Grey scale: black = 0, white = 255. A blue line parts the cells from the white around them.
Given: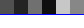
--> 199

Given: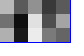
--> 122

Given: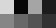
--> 83

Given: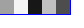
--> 192

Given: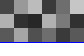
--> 58

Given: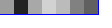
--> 129
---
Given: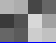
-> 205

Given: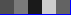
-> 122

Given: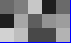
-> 199

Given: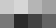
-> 203

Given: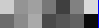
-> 205

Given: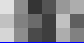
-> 214

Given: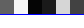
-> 214

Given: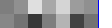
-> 213
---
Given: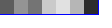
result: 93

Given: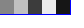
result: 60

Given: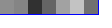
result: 101

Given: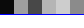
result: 72

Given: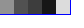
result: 61

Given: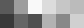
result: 79

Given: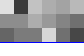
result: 71
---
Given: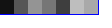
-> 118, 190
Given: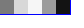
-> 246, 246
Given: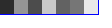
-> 201, 233
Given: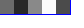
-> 137, 251
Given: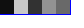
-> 50, 200
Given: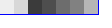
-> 78, 238
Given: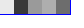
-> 154, 234
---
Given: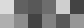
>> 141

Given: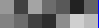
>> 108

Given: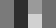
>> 46

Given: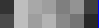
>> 190

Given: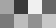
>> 189

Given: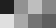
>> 169
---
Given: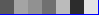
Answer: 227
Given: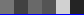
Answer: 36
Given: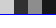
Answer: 24
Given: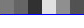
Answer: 82
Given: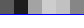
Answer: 134
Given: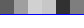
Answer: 126
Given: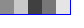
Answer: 229
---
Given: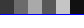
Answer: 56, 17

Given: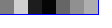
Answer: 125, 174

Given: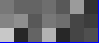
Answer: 120, 79

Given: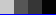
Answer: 202, 3

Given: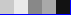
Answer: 202, 18

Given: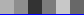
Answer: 177, 104
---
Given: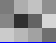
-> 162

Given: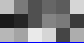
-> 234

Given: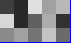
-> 116

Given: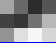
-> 246

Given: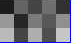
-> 174

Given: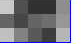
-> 89
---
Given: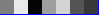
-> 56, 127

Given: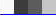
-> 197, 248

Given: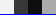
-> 170, 242

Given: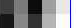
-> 232, 23

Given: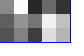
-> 51, 83

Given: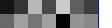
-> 63, 105

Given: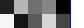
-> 2, 246
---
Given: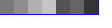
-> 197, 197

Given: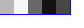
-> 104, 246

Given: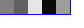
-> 229, 229

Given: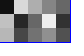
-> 103, 238

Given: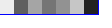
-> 117, 237

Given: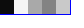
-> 169, 245
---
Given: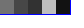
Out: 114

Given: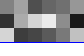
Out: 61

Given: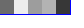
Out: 107

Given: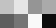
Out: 170

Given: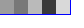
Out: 156

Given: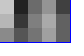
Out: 138

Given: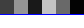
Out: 149
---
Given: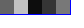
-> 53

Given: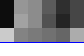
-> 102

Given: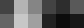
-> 12

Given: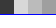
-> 187

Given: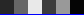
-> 153

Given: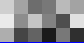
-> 120

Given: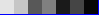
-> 69

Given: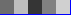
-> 129

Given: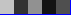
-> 19
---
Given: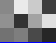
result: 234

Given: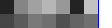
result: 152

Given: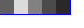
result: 129

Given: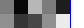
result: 183

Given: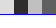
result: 45

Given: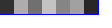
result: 133

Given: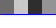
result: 200
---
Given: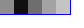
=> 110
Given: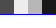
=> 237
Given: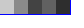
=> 67
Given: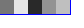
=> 41
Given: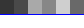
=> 135
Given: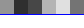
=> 180
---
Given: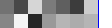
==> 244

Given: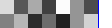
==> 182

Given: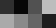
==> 138

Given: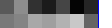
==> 132

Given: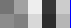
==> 128

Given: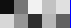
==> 150

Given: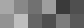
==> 190

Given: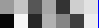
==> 247

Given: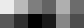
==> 48
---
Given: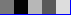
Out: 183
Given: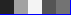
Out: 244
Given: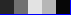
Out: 227
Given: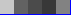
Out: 75
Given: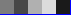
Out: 176
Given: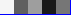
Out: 158
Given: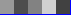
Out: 130
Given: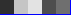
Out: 227
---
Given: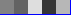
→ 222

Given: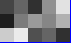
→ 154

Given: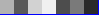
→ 240

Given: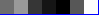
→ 21

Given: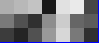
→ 141

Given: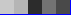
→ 44

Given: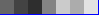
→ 131

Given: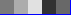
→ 225
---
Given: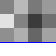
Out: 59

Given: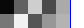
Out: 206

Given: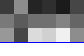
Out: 112

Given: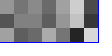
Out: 129

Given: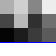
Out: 48

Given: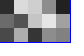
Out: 197
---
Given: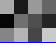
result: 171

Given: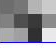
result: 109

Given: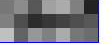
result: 119

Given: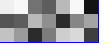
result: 239

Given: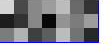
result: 212

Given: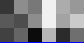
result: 54

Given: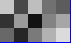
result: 200

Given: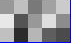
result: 152

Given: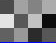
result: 75

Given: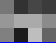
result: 119
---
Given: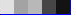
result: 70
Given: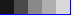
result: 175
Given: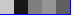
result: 149
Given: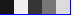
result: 119
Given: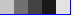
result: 25
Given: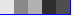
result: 46
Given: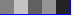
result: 149
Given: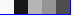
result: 149
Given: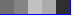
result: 171
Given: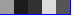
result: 220
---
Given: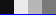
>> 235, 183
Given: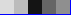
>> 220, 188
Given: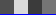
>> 217, 117
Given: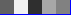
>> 241, 167
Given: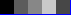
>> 201, 135
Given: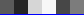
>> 247, 214
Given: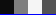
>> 245, 126
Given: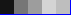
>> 212, 190
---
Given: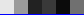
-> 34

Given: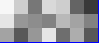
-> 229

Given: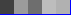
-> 155

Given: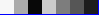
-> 203

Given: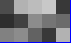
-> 140

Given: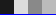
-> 26
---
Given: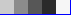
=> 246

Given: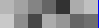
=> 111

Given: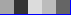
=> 101

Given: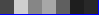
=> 40

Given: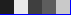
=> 201

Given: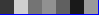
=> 154
